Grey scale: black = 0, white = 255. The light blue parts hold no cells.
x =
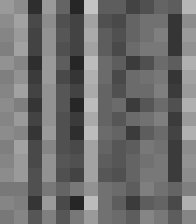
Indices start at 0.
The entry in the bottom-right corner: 133
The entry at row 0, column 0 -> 154
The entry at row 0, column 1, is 140
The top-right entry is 182
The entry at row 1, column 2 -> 73
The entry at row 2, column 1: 154
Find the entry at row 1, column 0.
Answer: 140
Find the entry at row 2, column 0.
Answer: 133
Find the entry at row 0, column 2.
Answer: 46
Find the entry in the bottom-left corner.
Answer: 120
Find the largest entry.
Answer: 196
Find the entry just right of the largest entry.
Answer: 93
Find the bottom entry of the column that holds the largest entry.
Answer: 154

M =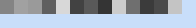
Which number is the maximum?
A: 216
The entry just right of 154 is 95

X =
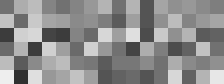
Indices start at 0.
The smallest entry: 48
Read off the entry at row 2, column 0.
60
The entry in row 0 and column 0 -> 113
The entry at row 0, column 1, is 173
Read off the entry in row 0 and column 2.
188
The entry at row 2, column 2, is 215
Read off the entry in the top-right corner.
126
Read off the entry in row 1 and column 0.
194
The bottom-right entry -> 231
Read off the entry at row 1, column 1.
106
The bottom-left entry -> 238
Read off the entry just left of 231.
180
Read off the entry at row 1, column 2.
201
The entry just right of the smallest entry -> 223

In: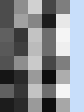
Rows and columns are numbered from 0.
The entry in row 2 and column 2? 195
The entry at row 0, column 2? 209
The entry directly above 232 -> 126
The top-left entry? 76
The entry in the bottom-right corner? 167
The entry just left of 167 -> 14
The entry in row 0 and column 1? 142
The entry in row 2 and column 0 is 96
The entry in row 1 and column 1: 161
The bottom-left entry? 28
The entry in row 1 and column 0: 76
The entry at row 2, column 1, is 55
